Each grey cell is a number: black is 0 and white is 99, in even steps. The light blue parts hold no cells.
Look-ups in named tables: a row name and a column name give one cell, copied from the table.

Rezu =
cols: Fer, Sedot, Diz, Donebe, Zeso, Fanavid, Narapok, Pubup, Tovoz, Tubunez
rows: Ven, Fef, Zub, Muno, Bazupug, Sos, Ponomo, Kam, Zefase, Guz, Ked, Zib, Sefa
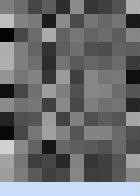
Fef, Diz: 47
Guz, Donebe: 62
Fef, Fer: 74
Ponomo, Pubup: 51
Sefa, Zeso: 28
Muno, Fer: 67
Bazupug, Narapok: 40
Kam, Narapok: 49
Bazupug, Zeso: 45
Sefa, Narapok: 24
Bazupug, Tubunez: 23
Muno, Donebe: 20
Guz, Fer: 4
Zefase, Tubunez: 64
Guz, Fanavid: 33
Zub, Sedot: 28
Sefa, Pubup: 25

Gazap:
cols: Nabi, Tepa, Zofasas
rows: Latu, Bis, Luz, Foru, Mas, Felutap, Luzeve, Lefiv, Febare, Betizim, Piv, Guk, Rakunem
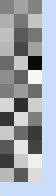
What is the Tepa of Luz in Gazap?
35
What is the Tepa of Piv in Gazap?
89
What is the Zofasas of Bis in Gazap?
76
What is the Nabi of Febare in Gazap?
20
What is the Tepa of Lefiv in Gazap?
18
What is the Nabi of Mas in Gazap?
41
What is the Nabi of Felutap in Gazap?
55
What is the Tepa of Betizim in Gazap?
41
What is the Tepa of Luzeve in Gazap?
60
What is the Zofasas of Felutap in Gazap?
96

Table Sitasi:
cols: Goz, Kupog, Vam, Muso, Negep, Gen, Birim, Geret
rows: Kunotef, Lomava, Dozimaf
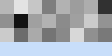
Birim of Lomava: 79
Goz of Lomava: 56
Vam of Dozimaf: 66
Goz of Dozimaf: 79
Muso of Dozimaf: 45
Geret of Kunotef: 19
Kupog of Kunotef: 88
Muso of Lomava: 69
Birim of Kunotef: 67
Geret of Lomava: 57
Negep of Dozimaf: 53
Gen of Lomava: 62
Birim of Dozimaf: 56
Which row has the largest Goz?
Dozimaf

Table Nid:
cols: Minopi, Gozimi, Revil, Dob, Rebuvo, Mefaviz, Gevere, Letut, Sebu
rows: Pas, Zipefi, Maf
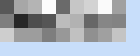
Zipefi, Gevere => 40
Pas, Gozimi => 65
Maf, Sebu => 76
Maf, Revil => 61
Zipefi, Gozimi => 15
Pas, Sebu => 62
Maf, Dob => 49
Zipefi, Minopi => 49
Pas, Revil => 70
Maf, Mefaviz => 75
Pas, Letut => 97
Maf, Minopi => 80

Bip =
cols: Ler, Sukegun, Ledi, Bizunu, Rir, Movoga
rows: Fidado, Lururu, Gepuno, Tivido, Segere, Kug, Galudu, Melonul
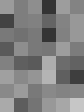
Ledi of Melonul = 45
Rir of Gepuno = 50
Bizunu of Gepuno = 20
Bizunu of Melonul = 59
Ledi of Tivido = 47
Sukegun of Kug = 53
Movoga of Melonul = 77
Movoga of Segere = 38
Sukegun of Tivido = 55
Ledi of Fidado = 55
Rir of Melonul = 65
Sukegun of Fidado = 49
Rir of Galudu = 51
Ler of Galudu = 53
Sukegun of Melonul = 36

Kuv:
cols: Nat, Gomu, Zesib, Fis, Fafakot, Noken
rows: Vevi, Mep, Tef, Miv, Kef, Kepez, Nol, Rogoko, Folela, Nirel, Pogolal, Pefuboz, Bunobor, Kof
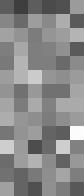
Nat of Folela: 67
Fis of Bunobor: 55
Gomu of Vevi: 24
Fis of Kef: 49
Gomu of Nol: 44
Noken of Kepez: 60
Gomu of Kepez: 70
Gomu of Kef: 70
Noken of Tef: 70
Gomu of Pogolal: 60
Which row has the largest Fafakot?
Pogolal

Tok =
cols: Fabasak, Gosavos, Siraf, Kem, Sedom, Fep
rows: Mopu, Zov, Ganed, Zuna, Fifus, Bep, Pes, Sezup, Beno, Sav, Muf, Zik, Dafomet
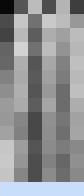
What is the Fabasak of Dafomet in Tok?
76
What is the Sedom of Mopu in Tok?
70
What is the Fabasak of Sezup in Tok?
60
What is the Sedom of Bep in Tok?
48
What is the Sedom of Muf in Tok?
48
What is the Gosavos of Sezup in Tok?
66
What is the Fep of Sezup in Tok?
67
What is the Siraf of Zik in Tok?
30
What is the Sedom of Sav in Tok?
43
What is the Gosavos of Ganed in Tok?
72
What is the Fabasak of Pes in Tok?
55
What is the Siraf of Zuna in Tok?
44

